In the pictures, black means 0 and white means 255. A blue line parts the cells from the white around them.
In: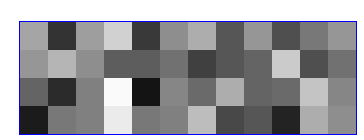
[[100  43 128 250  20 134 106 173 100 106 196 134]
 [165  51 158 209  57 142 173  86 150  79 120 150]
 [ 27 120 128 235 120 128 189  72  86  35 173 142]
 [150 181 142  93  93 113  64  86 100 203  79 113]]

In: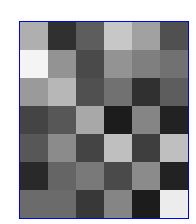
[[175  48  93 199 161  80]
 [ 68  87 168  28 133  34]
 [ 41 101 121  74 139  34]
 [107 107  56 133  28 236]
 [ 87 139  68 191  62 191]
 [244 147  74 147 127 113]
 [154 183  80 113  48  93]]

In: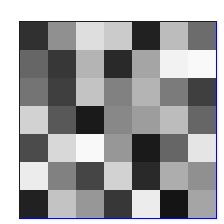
[[102  55 180  41 165 242 249]
 [116  63 195 129 180 123  63]
 [210  88  26 136 157 188 102]
 [236 129  69 210  41 173 144]
 [ 48 144 222 203  33 188 108]
 [ 33 195 151  55 236  20 165]
 [ 75 216 249 151  26 102 229]]

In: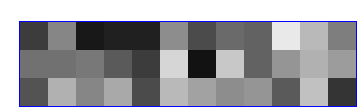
[[113 113 120  90  60 214  18 200  98 149 177 156]
 [ 60 134  24  32  32 141  75 106  98 233 185 126]
 [ 83 177 134 169  75 185 162 141 149  90 193  52]]

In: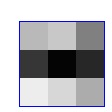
[[ 54   4  39]
 [185 200 128]
 [237 215 172]]

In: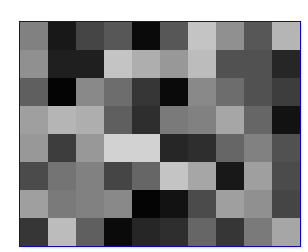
[[ 95   4 137 109  54  10 137 109  81  61]
 [129  24  69  87  10  87 196 144  87 181]
 [144  31  31 196 174 152 188  81  81  38]
 [152  61 152 210 210  38  46 102 129  81]
 [ 75 116 129  69 102 196 166  24 159  75]
 [159 122 129 137   4  18  75 159 144  69]
 [159 181 174  95  46 122 129 166 102  18]
 [ 54 188  95  10  38  46 102  54 122 166]]

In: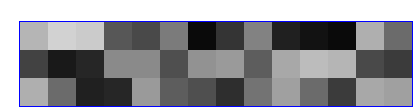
[[ 66  25  38 138 138  79 146 154  93 168 188 181  73  59]
 [175 107  32  38 154  93  79  46 115 160 107  59 168 160]
 [181 210 203  87  73 123  10  52 130  32  18  10 175 107]]

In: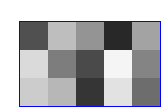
[[218 125  74 245 132]
 [204 183  53 226 109]
 [ 80 190 148  40 163]]
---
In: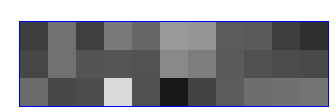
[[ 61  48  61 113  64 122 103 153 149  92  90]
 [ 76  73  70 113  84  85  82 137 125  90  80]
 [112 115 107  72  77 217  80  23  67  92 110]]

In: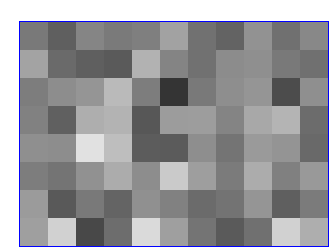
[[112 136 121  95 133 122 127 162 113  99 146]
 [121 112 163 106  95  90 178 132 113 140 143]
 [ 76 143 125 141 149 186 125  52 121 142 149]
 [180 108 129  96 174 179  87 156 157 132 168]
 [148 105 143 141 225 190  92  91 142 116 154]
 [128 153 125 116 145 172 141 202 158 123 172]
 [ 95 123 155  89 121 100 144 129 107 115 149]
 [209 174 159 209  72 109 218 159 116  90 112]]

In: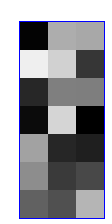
[[173 168   3]
 [209  54 239]
 [127 126  39]
 [213   0  11]
 [ 38  31 162]
 [ 58  72 141]
 [ 80 181  97]]

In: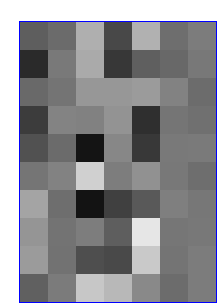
[[110 124  94 107 175  72 177]
 [104 120  42 121 170  55  95]
 [130 108 105 116 151 151 155]
 [117 112  60 131 129 147  47]
 [121 122  81 107  20 135  56]
 [120 110 117 130 208 125 145]
 [127 119 164 110  19  64  89]
 [118 120 149 115 125  94 230]
 [116 124 155 114  78  73 201]
 [108 124  96 123 199 184 137]]

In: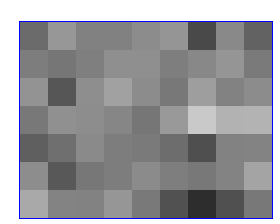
[[137  98 107 151 129 129 140 149  73]
 [149 122 125 118 127 143 143 126 136]
 [130 140 147  86 142 161 140 120 158]
 [178 179 120 144 141 134 118 153 201]
 [130 131  95 111 138 125 122 109  79]
 [131 164 141  88 119 125 139 126 120]
 [ 80 120 169 131 130 150 121  81  45]]

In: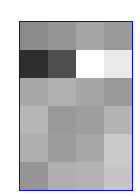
[[165 154 140 150]
 [255 234  45  79]
 [165 153 169 176]
 [158 180 183 153]
 [167 202 175 156]
 [179 199 149 175]]

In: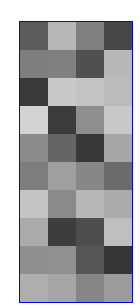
[[128  70  92 183]
 [ 80 184 126 128]
 [195 187  57 201]
 [142 200 211  59]
 [ 56 166 139 101]
 [135 107 125 159]
 [183 171 196 138]
 [ 78 191 170  61]
 [ 86  53 143 144]
 [134 155 174 166]]

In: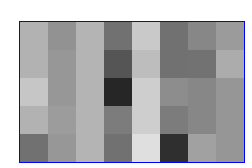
[[135 155 178 146 180 113 201 113]
 [114 172 178 151 180  85 189 113]
 [135 150 198 151 180  38 206 141]
 [135 150 178 156 180 124 206 124]
 [161 150 113 151 180 113 223  47]]

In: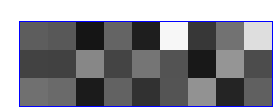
[[114 222  93  88  21 100  30 247  55]
 [149  76  66  65 135  68 117  83  24]
 [ 36  96 112 106  27  98  49  84 146]]
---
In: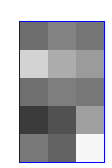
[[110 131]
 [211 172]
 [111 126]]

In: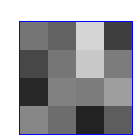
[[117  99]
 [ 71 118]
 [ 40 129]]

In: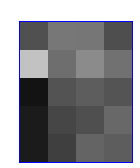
[[ 80 119]
 [194 110]
 [ 19  83]]

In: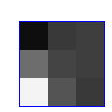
[[ 14  57]
 [109  68]
 [244  84]]

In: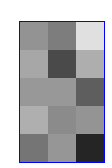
[[147 125]
 [167  74]
 [152 152]]

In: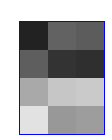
[[ 34  98]
 [ 94  51]
 [169 198]]
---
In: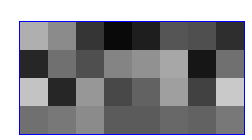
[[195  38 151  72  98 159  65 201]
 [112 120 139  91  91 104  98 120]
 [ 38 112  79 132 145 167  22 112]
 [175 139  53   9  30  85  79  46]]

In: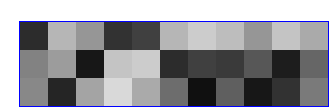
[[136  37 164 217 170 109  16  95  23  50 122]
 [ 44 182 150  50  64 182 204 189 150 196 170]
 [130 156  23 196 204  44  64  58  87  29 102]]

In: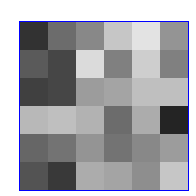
[[ 90  70 219 128 206 128]
 [184 191 178 108 172  36]
 [ 83  57 172 164 142 198]
 [ 64  70 156 164 191 191]
 [102 115 148 115 136 156]
 [ 50 108 136 198 227 148]]

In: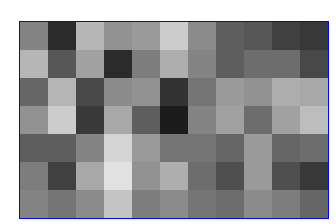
[[132  43 182 146 154 204 139  94  87  64  57]
 [125  64 168 225 146 174 109  79 154  79  57]
 [182  87 161  43 125 174 132  94 109 109  72]
 [132 117 139 196 125 139 117 109 139 125 102]
 [ 94  94 132 212 154 117 117 102 154 102 109]
 [102 182  72 139 146  50 117 154 146 174 168]
 [146 204  57 168  94  28 132 161 109 161 189]]

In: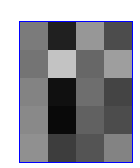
[[123  32 151  76]
 [131  16 110  68]
 [116 195 103 158]
 [137   9  97  76]
 [144  61  84 131]]

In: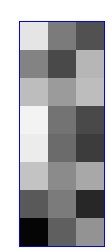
[[189 155 189]
 [131  73 182]
 [195 139 168]
 [  5  95 147]
 [229 123  81]
 [243 115  73]
 [236 107  60]
 [ 89 123  39]]

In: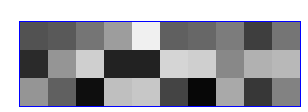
[[ 42 149 207  34  34 213 207 136 177 184]
 [ 82  89 117 157 240  96 103 124  62 117]
 [149  96  14 191 199  68   7 169  55 130]]

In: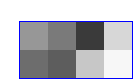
[[109  93 199 247]
 [151 122  58 215]]

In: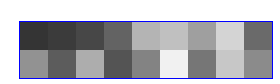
[[146  92 173  84 131 241 118 199 139]
 [ 52  59  71  99 180 192 159 212 106]]
